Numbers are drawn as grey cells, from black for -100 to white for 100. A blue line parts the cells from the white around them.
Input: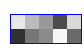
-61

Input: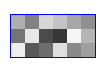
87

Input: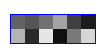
41

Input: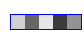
64

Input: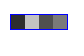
-65

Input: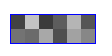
-10
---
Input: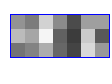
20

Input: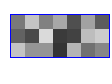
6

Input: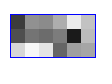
30

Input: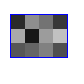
-38

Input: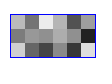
74

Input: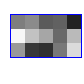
72

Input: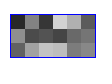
7

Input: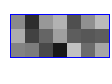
30

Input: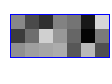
-37

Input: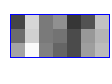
47
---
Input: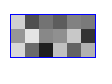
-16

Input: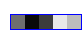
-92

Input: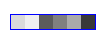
88

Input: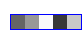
19

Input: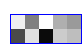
76

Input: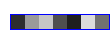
21

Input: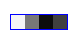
-6

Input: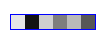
-86

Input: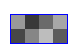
5

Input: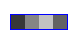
4
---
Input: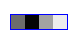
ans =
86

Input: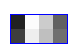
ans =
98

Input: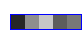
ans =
56

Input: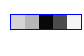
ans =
92

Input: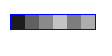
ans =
53

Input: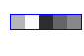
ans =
97
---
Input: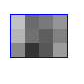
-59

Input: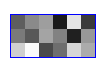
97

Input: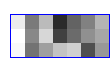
-10

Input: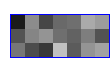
-40

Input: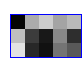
-69

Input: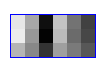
7

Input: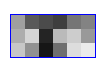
14

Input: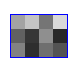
-64

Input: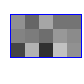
40
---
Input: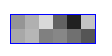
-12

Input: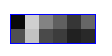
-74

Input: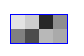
44

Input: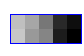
-78

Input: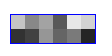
-4

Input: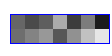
51
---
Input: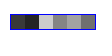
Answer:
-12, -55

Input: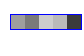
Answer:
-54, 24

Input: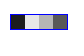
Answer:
-31, -78

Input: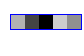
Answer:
13, 40

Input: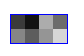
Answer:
-15, 5

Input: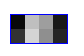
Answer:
-81, -61

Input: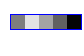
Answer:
-96, -1

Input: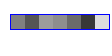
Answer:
73, 0
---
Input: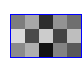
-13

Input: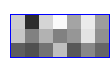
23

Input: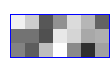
-22

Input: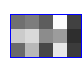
-49

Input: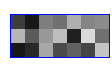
10

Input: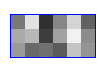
-23
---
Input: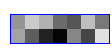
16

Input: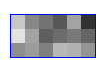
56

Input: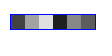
-48

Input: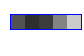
-36

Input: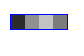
-66

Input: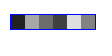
-74

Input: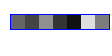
-21
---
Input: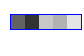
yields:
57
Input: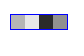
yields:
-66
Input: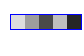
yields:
-42
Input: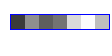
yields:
-26
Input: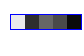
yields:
-20
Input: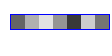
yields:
77
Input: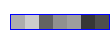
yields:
-22
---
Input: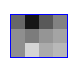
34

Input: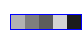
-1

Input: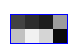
51

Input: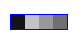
-12

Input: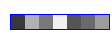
22

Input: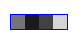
-48

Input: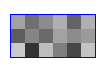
48

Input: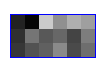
25

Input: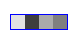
0
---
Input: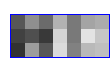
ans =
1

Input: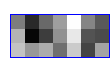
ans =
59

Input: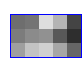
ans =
63

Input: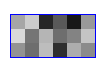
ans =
-64

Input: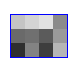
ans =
3

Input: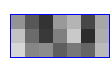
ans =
-6

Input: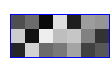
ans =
29

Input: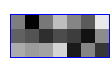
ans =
-80
